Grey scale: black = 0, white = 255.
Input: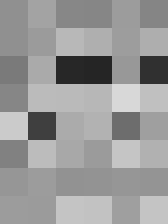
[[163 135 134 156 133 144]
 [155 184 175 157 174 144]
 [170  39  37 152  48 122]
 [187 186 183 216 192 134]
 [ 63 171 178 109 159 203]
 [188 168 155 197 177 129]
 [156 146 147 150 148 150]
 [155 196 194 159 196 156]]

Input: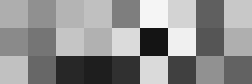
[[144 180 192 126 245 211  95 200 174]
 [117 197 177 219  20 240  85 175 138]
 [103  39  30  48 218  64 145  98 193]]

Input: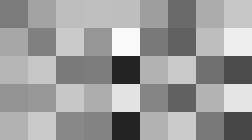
[[163 189 191 190 158 106 172 198 123]
 [128 202 150 249 121  96 189 237 167]
 [198 122 125  35 178 201 112  76 182]
 [152 199 173 227 133  97 179 229 147]
 [202 136 131  35 178 203 121  71 177]]

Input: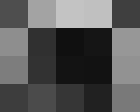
[[163 195 192  63  78]
 [ 48  16  21 151 142]
 [ 50  19  18 146 125]
 [ 75  54  33 121  61]]

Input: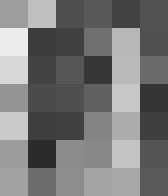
[[191  79  89  66  82 157]
 [ 60  65 112 183  81 236]
 [ 67  86  55 186 107 215]
 [ 75  79  96 199  53 147]
 [ 62  64 132 172  63 201]
 [ 43 140 136 195  84 156]
 [108 141 164 168  90 162]]

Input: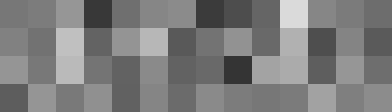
[[124 150  56 111 134 139  59  77 101 218 134 123 109 119]
 [114 192  99 148 183  89 115 146 105 177  78 132  90 129]
 [120 186 116  98 138  98 105  52 163 171  94 150 110 149]
 [149 121 144  97 133 107 138 124 119 123 162 127 140  93]]

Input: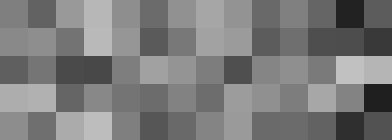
[[ 98 153 183 142 107 145 166 147 105 128 101  34  92 127]
 [142 115 185 150  90 120 162 155  92 111  78  77  57 137]
 [117  74  72 126 161 148 125  79 133 143 122 193 181  95]
 [177 101 136 116 108 130 109 156 144 125 167 131  31 173]
 [111 171 189 127  86 105 132 154 106 107  98  47  82 141]]
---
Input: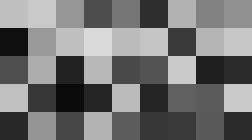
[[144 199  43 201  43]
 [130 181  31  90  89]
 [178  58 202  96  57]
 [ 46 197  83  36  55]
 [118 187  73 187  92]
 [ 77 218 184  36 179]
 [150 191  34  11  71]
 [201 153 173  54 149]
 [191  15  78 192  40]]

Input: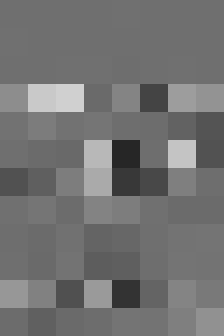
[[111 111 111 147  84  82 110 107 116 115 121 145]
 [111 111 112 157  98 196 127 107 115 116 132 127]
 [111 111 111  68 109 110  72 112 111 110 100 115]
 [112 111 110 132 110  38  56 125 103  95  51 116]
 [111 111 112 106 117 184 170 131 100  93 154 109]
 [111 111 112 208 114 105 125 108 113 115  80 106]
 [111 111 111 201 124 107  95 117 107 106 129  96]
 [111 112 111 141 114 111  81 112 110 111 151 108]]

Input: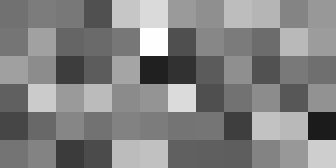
[[152 156 111 146  27 206]
 [132 185 121  87 185 152]
 [181 108  81 140 194 131]
 [189 123 143 114  62  94]
 [143 135  91  79 117  95]
 [154  79  49 219 116  96]
 [218 254  32 148 124 193]
 [198 119 165 139 130 188]
 [ 80 106  92 187 114  75]
 [120 101  61 154 134  59]
 [124 161 140 203 104 131]
 [113 117 160  96  70 116]]

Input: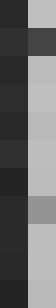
[[191  68 187 191 185 190 187 148 190 190 185]
 [ 41  48  41  45  41  48  36  43  42  41  36]]

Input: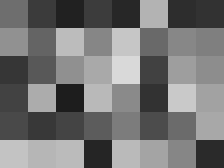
[[ 50 127 141 162 168  42]
 [ 45 135 158 201 107 134]
 [179 105  65  50  76 164]
 [ 39 198 217 138 124 186]
 [ 60 134 169 185  92  37]
 [ 33 188 144  29  68 187]
 [ 59 100  88 172  56 182]
 [110 145  54  66  73 195]]

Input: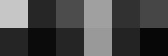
[[ 70   7]
 [ 49  35]
 [160 153]
 [ 76  37]
 [ 38  11]
 [198  37]]

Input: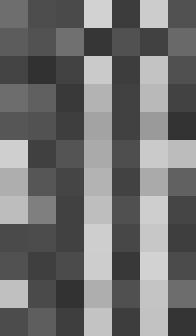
[[ 81 105  80  66  51 188  97  69  62  75 109  52]
 [204  65 195 185 154 202 170 206 199 210 196 194]
 [ 60  81  61  65  65  78  66  80  71  56  80  61]
 [210  54 202 179 163 170 179 190 206 205 174 195]
 [ 74 112  66  57  62  84  69  65  65  75  50  62]
 [ 77  82  49  96  82  64  86 127  76  63  74  94]
 [110  92  68 109  86 207 174 189  74  81 192  76]]

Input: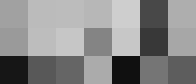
[[174 167  93]
 [ 72  56 117]
 [206 199  16]
 [183 132 171]
 [188 198 101]
 [187 189  88]
 [161 154  22]]

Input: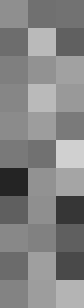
[[114  96 161 153 122 208 165  54  95  73 180]
 [112 186 146 186 157 113 146 143 129 159 157]
 [143 109 127 134 139 121  36  95 136 107 131]]
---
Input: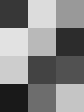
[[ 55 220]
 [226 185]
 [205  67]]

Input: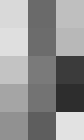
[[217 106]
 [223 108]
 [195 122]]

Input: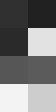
[[ 48  33]
 [ 42 226]
 [ 86  91]]

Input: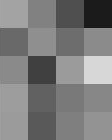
[[163 129]
 [105 143]
 [138  64]]

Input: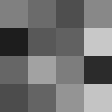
[[128 107]
 [ 29  88]
 [102 162]]

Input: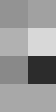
[[147 161]
 [177 216]
 [137  44]]

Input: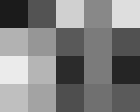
[[ 27  83]
 [178 150]
 [235 181]]
